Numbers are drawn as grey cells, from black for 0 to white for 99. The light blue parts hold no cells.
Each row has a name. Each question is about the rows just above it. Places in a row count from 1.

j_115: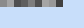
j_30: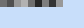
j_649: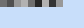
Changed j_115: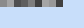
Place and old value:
6, [31]
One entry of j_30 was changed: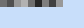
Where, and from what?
8, [20]
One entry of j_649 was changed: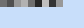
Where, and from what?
7, [69]
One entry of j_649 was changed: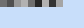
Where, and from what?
9, [59]
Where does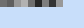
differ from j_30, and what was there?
2, [31]

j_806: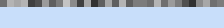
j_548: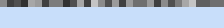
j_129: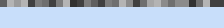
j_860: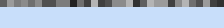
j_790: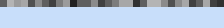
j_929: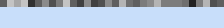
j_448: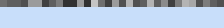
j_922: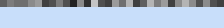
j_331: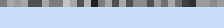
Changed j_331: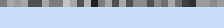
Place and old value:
23, [60]
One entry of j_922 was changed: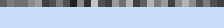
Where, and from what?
30, [54]
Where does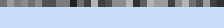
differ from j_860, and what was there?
1, [37]
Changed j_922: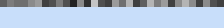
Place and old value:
29, [31]
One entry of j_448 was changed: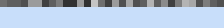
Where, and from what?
19, [70]
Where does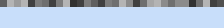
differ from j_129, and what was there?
32, [25]
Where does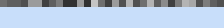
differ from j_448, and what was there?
21, [37]

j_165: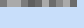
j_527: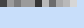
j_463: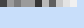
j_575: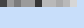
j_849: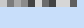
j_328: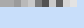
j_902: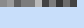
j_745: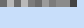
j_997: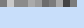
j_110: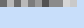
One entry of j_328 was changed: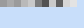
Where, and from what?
1, [66]
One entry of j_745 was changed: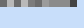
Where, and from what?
8, [48]
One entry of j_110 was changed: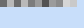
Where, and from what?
8, [54]
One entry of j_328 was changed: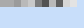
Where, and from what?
8, [78]
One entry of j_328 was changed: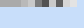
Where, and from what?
3, [60]

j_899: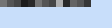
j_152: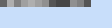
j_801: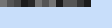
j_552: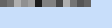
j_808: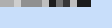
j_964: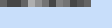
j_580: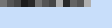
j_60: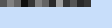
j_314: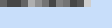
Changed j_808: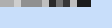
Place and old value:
8, [11]
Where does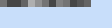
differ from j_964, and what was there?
1, [39]
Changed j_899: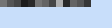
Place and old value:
7, [33]
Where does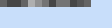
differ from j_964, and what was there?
9, [50]
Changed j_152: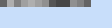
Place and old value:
13, [33]
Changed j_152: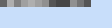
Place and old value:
12, [50]

